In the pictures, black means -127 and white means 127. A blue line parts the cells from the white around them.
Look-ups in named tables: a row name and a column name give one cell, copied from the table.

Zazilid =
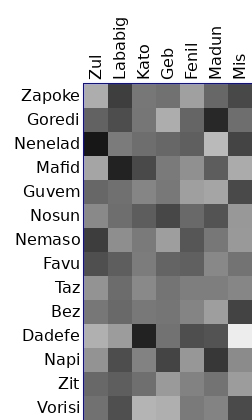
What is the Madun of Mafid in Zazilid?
-34
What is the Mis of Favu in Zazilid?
-12
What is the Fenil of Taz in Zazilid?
-1
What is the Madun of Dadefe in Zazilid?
-44
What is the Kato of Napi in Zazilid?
2
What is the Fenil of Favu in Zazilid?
-31
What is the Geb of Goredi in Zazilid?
45
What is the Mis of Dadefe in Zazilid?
109
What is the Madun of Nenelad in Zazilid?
58
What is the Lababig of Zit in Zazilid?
-33
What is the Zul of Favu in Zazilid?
-48
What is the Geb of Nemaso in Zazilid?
30
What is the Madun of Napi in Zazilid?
-72
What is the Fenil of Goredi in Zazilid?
-26
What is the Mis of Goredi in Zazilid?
-17
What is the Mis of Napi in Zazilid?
11
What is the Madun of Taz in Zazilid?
-1

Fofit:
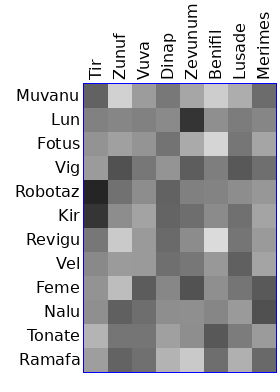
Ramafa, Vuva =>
-15
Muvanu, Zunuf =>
81
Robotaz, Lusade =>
13
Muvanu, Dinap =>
-7
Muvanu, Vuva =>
28
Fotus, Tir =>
19
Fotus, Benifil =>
85
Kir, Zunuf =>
13
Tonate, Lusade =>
-3
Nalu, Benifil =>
6
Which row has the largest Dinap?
Ramafa

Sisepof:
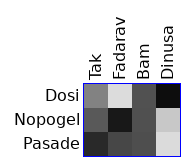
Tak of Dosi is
2
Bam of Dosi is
-46
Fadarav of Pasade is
-56
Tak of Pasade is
-86
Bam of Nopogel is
-47
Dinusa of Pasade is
91
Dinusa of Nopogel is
72
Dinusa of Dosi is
-114
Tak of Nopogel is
-38
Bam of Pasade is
-49
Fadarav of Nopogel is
-103
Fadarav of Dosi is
92

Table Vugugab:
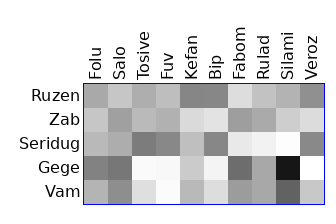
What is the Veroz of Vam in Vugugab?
72
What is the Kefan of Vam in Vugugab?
57
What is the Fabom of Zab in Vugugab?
30
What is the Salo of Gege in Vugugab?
-8
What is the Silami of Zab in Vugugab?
78
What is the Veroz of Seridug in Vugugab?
9
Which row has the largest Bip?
Gege

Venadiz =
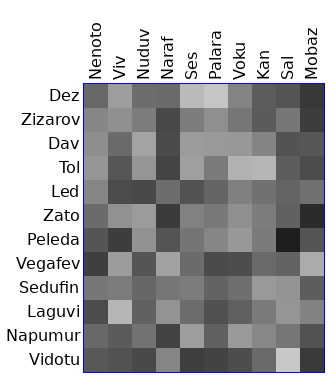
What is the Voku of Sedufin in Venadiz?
-16
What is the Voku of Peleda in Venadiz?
24
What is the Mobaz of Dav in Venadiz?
-40
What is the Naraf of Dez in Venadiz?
-21
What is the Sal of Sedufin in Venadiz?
20
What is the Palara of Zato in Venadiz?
-6
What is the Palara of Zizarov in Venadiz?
15
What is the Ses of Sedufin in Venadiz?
-3
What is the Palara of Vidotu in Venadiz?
-60
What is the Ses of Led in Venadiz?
-45
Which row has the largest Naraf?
Vegafev

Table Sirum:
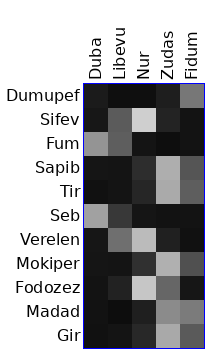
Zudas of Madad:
11
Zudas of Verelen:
-95
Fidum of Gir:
-37
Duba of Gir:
-110
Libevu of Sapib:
-107
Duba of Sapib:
-106
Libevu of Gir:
-107
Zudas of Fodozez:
-25
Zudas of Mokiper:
48
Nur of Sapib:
-82
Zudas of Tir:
42
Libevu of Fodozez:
-93
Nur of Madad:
-96
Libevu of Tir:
-107
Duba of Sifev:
-104
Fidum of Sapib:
-42
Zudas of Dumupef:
-97
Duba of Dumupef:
-100

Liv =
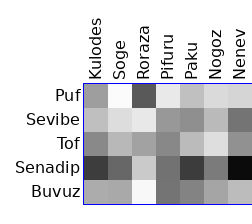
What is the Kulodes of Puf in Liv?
30
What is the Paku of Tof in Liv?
59
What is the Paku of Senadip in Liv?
-67
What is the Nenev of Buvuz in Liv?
60
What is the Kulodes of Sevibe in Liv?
63
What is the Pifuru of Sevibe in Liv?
24
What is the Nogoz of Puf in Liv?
90
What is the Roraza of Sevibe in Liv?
104
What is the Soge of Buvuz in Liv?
41
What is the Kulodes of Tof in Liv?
9
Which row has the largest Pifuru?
Puf

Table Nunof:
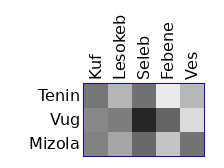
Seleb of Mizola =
-22
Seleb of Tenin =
-14
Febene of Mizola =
68
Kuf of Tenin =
-9
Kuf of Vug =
8
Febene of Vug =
-27
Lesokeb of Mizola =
37
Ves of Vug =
91
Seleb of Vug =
-89
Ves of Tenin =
55
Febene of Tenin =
106
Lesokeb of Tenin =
53
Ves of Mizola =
-12
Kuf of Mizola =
1
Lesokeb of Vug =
-2
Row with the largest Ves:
Vug

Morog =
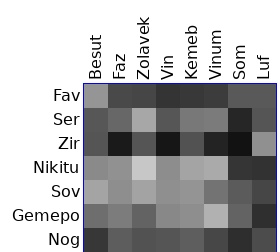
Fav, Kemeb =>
-71
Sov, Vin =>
15
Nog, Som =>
-81
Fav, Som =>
-38
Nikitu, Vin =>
13
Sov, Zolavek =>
35
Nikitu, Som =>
-74
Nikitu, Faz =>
17
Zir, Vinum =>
-92
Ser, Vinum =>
-4
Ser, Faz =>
-24
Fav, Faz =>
-54
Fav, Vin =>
-75

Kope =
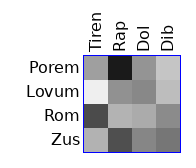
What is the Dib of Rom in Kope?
11
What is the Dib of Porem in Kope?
69
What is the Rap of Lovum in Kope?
17
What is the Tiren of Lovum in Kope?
111
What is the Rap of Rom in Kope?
51
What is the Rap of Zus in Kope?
-48
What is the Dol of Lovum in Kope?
8
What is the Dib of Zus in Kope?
-9
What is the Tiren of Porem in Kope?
31
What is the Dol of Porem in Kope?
20
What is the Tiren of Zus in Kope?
50
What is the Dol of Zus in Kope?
6
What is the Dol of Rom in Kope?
43
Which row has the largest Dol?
Rom

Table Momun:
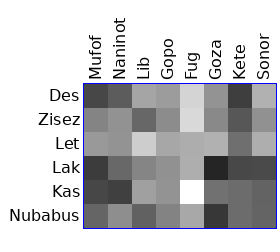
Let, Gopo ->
39
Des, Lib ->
37
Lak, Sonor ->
-53
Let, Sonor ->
46
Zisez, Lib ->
-24
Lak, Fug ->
46

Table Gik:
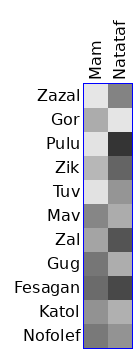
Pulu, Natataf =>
-75
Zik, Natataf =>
-27
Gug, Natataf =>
45
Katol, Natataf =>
48
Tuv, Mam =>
98
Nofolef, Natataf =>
19
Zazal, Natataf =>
3
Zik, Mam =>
55
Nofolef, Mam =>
-6
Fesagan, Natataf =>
-55
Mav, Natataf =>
44
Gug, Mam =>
-9
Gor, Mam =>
44
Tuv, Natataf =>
21
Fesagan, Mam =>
-20
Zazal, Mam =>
102
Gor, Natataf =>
101
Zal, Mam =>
36
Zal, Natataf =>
-43
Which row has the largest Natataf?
Gor

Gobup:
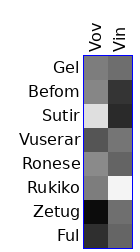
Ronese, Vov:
10
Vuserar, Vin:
-10
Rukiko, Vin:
116
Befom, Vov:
6
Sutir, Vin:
-85
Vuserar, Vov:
-42

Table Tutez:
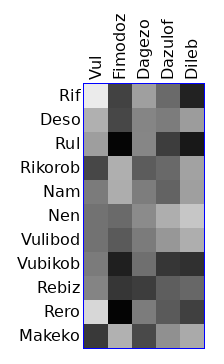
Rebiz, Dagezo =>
-66
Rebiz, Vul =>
4
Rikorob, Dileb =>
34
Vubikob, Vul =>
-4
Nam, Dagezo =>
-2
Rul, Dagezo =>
6
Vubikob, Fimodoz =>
-96

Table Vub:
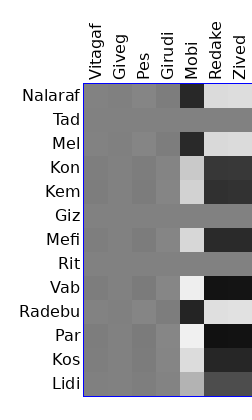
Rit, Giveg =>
1
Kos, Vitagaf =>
-1
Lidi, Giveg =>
1
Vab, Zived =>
-107
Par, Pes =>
-4
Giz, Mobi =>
1
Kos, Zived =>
-89
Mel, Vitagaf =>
2
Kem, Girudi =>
5
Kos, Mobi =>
92
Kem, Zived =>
-77
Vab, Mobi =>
110
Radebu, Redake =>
95

